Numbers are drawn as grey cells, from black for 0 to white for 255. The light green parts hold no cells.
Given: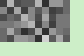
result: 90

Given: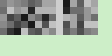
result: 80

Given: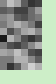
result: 165

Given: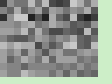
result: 101

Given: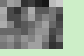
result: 104

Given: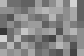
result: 142
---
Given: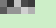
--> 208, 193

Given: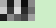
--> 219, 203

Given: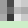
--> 233, 217

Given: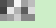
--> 245, 231

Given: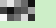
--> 246, 230

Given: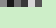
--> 215, 139

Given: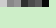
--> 205, 150

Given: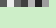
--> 236, 181

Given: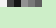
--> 243, 146

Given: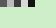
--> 216, 188
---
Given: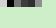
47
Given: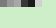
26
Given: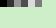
219
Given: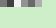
105
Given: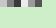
154
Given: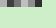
142
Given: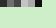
169
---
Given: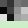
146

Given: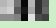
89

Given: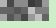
86

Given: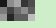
108

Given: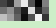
82

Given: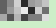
195

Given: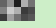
175

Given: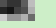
65

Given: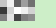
255
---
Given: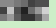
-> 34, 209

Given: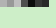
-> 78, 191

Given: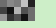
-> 180, 194

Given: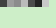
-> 187, 200

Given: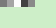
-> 252, 252

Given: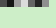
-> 219, 219

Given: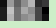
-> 169, 194

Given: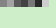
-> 66, 206
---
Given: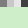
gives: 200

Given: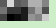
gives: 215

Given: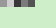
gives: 207

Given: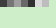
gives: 118

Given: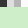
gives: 222

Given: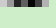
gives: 152

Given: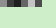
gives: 60

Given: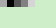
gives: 3

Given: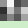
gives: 246
